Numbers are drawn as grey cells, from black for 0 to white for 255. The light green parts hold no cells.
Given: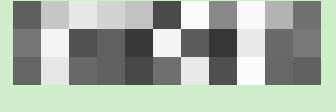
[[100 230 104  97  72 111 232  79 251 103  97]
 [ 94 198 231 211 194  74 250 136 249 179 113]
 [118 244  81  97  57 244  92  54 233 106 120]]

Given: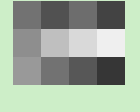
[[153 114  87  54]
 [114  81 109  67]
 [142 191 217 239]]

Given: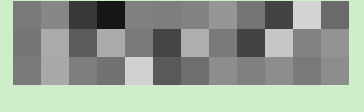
[[122 169 125 114 209  89 110 141 128 141 122 140]
 [121 135  56  22 128 125 130 150 117  67 211 106]
 [118 171  92 170 122  69 174 122  67 198 130 147]]

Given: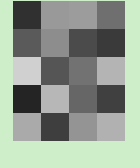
[[170  62 148 177]
 [ 48 153 156 111]
 [ 90 141  75  58]
 [208  85 114 180]
 [ 36 183 102  64]]

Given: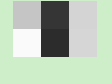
[[250  44 214]
 [197  53 212]]

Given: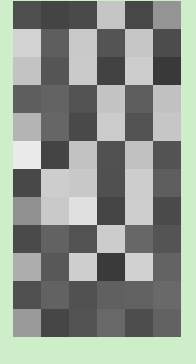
[[154  70  83 104  77  98]
 [ 79  68  74 197  71 148]
 [211  94 201  84 198  76]
 [195  86 202  66 205  57]
 [ 94  99  82 196  93 193]
 [180 102  73 203  83 198]
 [234  68 194  81 193  83]
 [ 72 205 200  80 205  94]
 [144 201 224  69 206  74]
 [ 74  98  82 204 103  84]
 [173  88 207  58 209  99]
 [ 80  98  81  96  98 105]]

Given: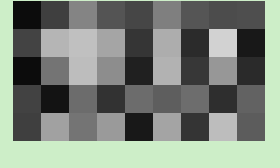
[[ 63 161 116 154  24 164  52 189  92]
 [ 12  63 132  84  70 127  85  76  78]
 [ 67 181 192 165  53 173  43 210  24]
 [ 12 116 189 141  32 178  55 151  42]
 [ 66  19 108  50 108  94 109  46  98]]
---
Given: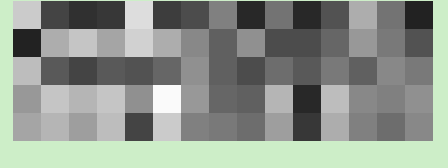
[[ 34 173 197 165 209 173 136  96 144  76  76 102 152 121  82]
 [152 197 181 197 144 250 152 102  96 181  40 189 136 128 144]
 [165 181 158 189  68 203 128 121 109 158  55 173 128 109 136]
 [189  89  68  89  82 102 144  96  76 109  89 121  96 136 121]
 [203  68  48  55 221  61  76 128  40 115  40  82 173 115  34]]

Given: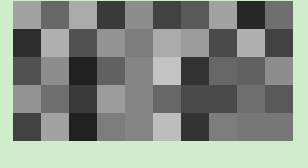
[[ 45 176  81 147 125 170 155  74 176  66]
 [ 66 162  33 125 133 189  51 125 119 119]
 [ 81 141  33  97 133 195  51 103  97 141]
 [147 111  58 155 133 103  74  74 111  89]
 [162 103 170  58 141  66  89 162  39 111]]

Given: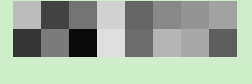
[[ 53 123  10 222 108 181 168  94]
 [187  66 115 209 102 136 148 161]]

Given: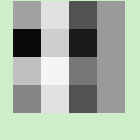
[[ 10 206  26 154]
 [133 225  82 154]
 [161 225  82 154]
 [192 245 119 154]]

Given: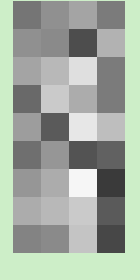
[[105 202 172 123]
 [111 150  83  97]
 [117 144 164 123]
 [131 138 196  71]
 [144 138  77 178]
 [150 172 246  58]
 [157  90 231 190]
 [164 184 223 123]
 [172 184 202  90]]

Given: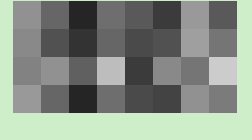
[[130 145  96 189  59 137 117 204]
 [137  81  51 102  74  81 159 117]
 [145 102  37 110  89  59 153  89]
 [153 102  37 110  74  67 145 123]]

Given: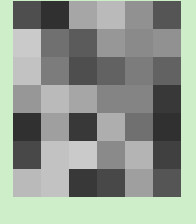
[[ 48 159  56 174 112  48]
 [ 72 194 202 138 180  64]
 [ 78  48 166 186 145  85]
 [151 186 166 132 132  56]
 [186 194  56  72 159  85]
 [194 124  78  98 124  98]
 [202 112  91 151 138 145]]
